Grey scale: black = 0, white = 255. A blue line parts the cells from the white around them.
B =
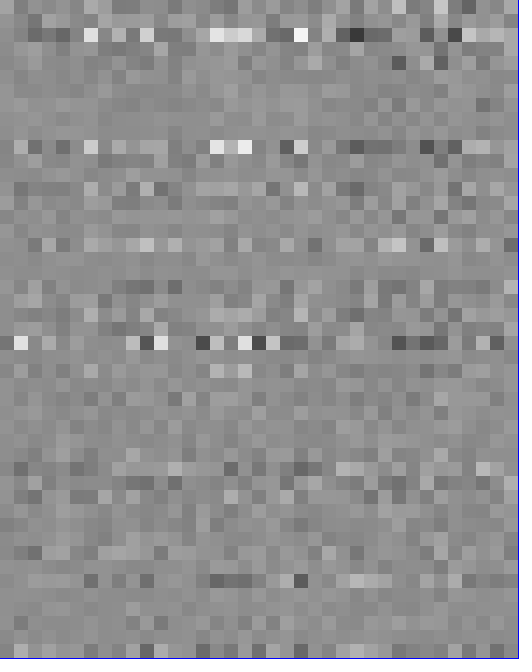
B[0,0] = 163
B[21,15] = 159
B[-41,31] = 129
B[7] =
[149, 154, 145, 146, 153, 148, 148, 140, 135, 132, 141, 137, 133, 137, 141, 137, 153, 148, 152, 147, 154, 155, 145, 135, 139, 138, 130, 150, 123, 153, 138, 151, 146, 148, 115, 132, 148]
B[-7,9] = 137
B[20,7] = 144
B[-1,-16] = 104
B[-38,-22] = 139
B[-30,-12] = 163
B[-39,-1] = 142
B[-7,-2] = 143
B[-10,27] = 143
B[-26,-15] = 144
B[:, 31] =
[198, 170, 145, 116, 97, 156, 129, 151, 136, 151, 127, 113, 155, 153, 166, 118, 156, 191, 143, 143, 125, 125, 147, 119, 103, 148, 135, 151, 167, 127, 152, 139, 169, 151, 120, 158, 133, 126, 161, 166, 126, 144, 131, 151, 151, 143, 129]
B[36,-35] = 138
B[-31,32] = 137
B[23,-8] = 153
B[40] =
[146, 144, 146, 140, 136, 139, 146, 146, 142, 137, 138, 143, 143, 148, 138, 154, 152, 141, 154, 139, 147, 154, 142, 152, 147, 136, 146, 131, 141, 142, 141, 126, 155, 150, 141, 143, 154]
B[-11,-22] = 140
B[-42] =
[144, 134, 143, 142, 136, 143, 135, 146, 131, 153, 145, 144, 131, 154, 143, 151, 149, 147, 134, 141, 138, 137, 136, 137, 143, 138, 142, 141, 144, 135, 141, 156, 152, 143, 145, 137, 138]
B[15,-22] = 161
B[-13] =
[148, 136, 161, 128, 143, 138, 140, 140, 132, 118, 113, 140, 112, 143, 139, 132, 143, 129, 148, 151, 118, 151, 167, 143, 133, 124, 157, 124, 113, 131, 169, 120, 130, 134, 118, 141, 175]
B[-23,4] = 137
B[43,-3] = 144
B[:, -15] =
[126, 140, 131, 157, 170, 136, 142, 145, 144, 136, 137, 147, 150, 139, 140, 156, 142, 114, 134, 148, 163, 144, 139, 157, 146, 132, 141, 139, 141, 144, 139, 137, 153, 119, 167, 151, 136, 134, 151, 129, 142, 146, 145, 149, 141, 143, 146]
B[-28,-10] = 138
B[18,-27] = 136
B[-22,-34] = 142
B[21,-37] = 142
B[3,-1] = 168
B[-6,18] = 130
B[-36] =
[135, 145, 158, 137, 135, 146, 143, 122, 129, 133, 130, 160, 129, 124, 155, 128, 152, 143, 137, 154, 134, 119, 147, 136, 138, 156, 135, 138, 149, 142, 145, 113, 148, 126, 133, 129, 164]
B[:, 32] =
[125, 136, 73, 148, 143, 152, 154, 146, 149, 141, 97, 148, 142, 115, 131, 152, 137, 155, 149, 148, 130, 151, 117, 147, 156, 150, 124, 152, 152, 151, 156, 145, 137, 155, 130, 145, 144, 144, 139, 134, 155, 172, 150, 142, 137, 140, 163]
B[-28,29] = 136
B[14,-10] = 135
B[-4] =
[144, 141, 138, 148, 150, 142, 137, 141, 142, 157, 144, 144, 146, 136, 143, 145, 147, 141, 142, 147, 149, 141, 149, 139, 143, 137, 137, 146, 137, 136, 144, 151, 142, 141, 144, 144, 144]
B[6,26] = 141
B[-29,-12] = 148

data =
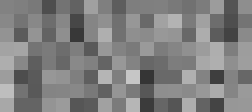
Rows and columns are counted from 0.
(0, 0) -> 130
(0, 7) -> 127
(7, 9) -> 182
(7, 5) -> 86
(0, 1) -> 127
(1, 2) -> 136
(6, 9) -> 122
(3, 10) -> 154
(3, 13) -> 144
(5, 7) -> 181
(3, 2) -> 116
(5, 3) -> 151
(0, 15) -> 156
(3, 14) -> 156
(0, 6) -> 160
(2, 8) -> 113
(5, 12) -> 105
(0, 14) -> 124
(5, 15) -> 62
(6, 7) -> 97
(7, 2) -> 100
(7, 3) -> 148
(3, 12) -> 133
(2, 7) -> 175
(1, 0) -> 136
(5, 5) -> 127
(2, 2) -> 148
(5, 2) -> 90
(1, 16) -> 78
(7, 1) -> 100
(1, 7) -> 144
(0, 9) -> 126
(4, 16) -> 143
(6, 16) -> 133
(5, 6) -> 95
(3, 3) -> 123
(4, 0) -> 174

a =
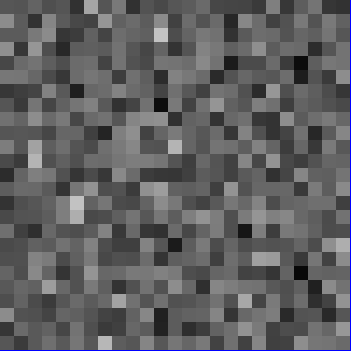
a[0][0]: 86
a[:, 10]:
[83, 92, 96, 70, 73, 94, 98, 113, 141, 66, 84, 124, 60, 144, 99, 87, 54, 131, 108, 120, 114, 84, 135, 92, 133]
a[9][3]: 70
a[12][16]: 65
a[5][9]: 112
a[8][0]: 113
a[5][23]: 58
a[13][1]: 106
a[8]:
[113, 100, 141, 106, 121, 71, 106, 114, 86, 133, 141, 144, 48, 98, 103, 51, 104, 112, 55, 51, 141, 91, 110, 122, 103]
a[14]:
[51, 79, 86, 98, 126, 194, 98, 118, 75, 72, 99, 140, 120, 79, 66, 89, 119, 104, 132, 76, 100, 104, 111, 111, 63]
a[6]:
[55, 62, 68, 130, 89, 31, 103, 108, 130, 107, 98, 68, 112, 88, 65, 115, 109, 81, 43, 151, 79, 107, 94, 76, 54]
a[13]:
[93, 106, 105, 90, 52, 118, 146, 78, 82, 59, 144, 157, 97, 94, 100, 63, 147, 82, 103, 103, 103, 57, 123, 93, 138]
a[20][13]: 104
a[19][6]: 148
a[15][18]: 149
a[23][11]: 34
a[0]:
[86, 84, 99, 79, 85, 49, 165, 85, 121, 49, 83, 73, 86, 92, 106, 71, 69, 68, 58, 127, 55, 93, 116, 54, 50]
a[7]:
[85, 58, 117, 69, 97, 117, 129, 89, 49, 68, 113, 13, 121, 66, 113, 149, 97, 86, 127, 112, 62, 99, 91, 81, 73]
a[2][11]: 195
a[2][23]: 117
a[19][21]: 8
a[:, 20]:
[55, 82, 83, 109, 59, 109, 79, 62, 141, 68, 60, 72, 69, 103, 100, 135, 121, 84, 89, 99, 79, 81, 41, 77, 65]
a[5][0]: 119
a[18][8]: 80
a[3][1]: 55
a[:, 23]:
[54, 121, 117, 85, 119, 58, 76, 81, 122, 91, 122, 102, 95, 93, 111, 75, 76, 143, 66, 98, 139, 67, 41, 102, 116]
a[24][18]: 134
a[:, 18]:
[58, 108, 109, 143, 75, 91, 43, 127, 55, 81, 130, 71, 100, 103, 132, 149, 126, 86, 160, 70, 114, 68, 116, 122, 134]
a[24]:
[86, 59, 89, 111, 89, 118, 87, 183, 93, 86, 133, 87, 118, 102, 121, 66, 112, 65, 134, 64, 65, 142, 118, 116, 106]
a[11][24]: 100
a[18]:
[79, 80, 131, 123, 75, 96, 121, 72, 80, 78, 108, 52, 94, 100, 109, 63, 110, 93, 160, 155, 89, 57, 118, 66, 140]

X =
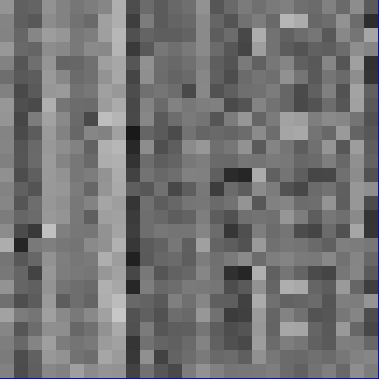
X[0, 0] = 148
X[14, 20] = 133
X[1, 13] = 105
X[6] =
[129, 73, 90, 151, 154, 114, 119, 160, 152, 77, 112, 117, 109, 73, 136, 82, 95, 111, 113, 124, 102, 74, 96, 128, 82, 163, 96]
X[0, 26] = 90
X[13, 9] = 94
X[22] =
[162, 124, 117, 160, 137, 121, 137, 161, 199, 82, 96, 81, 109, 105, 151, 113, 60, 64, 155, 101, 131, 113, 83, 86, 119, 133, 77]
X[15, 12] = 93
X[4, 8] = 167
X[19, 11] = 85
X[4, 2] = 111
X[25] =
[123, 77, 97, 152, 146, 114, 109, 166, 155, 56, 144, 66, 99, 109, 122, 105, 108, 95, 145, 119, 107, 105, 112, 107, 119, 130, 134]
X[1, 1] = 95
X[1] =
[132, 95, 88, 140, 130, 114, 106, 160, 174, 62, 124, 91, 100, 105, 138, 101, 84, 113, 125, 105, 182, 172, 103, 109, 146, 108, 45]
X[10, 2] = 105
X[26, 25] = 142
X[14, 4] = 144
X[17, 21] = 116
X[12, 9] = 66
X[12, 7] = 147
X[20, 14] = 121
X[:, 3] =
[146, 140, 157, 141, 149, 154, 151, 175, 162, 155, 152, 155, 154, 153, 151, 153, 192, 127, 146, 151, 147, 154, 160, 143, 159, 152, 135]
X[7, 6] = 107
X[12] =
[144, 77, 95, 154, 146, 119, 125, 147, 172, 66, 115, 104, 110, 129, 128, 95, 43, 38, 171, 96, 116, 94, 70, 71, 112, 140, 81]
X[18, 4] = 126
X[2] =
[131, 102, 134, 157, 150, 120, 126, 159, 183, 80, 100, 94, 94, 99, 138, 93, 108, 72, 173, 114, 97, 109, 118, 88, 136, 117, 166]
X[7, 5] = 108
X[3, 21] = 83
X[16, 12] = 116
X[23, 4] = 142
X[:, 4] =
[130, 130, 150, 136, 101, 135, 154, 117, 137, 130, 142, 132, 146, 150, 144, 148, 127, 119, 126, 125, 116, 93, 137, 142, 124, 146, 129]
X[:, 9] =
[77, 62, 80, 58, 86, 69, 77, 72, 73, 25, 40, 51, 66, 94, 53, 59, 62, 55, 33, 71, 39, 104, 82, 80, 53, 56, 66]
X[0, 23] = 129
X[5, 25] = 142
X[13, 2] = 84
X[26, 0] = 129
